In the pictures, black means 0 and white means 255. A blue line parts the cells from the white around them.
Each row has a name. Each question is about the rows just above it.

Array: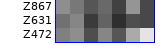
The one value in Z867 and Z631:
[72]
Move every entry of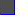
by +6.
[84]
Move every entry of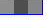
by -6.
[136  72 128]
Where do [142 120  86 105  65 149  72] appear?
Z867

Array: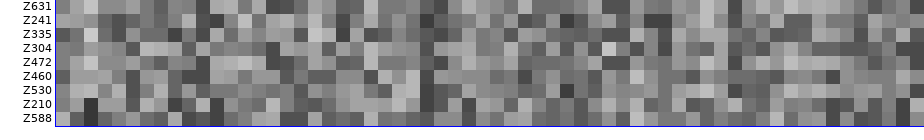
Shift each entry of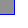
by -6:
[139]
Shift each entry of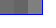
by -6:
[103  95 121]

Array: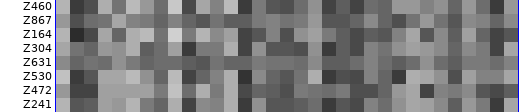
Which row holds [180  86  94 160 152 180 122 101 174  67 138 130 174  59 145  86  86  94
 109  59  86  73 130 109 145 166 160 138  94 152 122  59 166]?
Z241
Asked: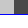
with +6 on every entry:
[206  79]
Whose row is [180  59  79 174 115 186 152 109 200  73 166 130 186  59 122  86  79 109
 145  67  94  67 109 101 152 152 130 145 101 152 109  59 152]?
Z460
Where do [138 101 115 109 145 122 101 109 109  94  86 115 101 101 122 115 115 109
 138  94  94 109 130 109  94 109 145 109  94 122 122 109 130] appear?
Z631
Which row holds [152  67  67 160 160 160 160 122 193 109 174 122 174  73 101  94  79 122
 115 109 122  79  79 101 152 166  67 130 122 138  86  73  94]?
Z472
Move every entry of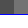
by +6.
[ 85 121]

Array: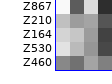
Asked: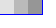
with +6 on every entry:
[232 192 156]
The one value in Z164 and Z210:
[156]
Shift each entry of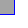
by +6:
[170]

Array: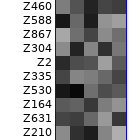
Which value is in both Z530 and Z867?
[111]
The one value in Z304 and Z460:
[35]
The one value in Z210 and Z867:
[139]
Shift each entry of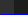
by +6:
[54 35]

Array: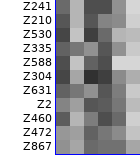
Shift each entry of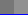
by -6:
[113 139]
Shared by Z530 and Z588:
[195]

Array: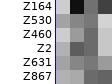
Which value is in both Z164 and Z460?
[205]
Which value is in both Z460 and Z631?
[155]
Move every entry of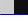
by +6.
[211  22]
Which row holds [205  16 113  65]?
Z164
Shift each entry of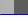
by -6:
[171  87]
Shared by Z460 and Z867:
[107]

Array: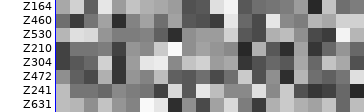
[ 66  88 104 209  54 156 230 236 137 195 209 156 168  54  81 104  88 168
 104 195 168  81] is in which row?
Z304
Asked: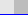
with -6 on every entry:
[224 183]
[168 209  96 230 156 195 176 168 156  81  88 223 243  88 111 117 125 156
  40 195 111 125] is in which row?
Z164
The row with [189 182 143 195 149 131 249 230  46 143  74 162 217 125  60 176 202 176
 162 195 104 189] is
Z631

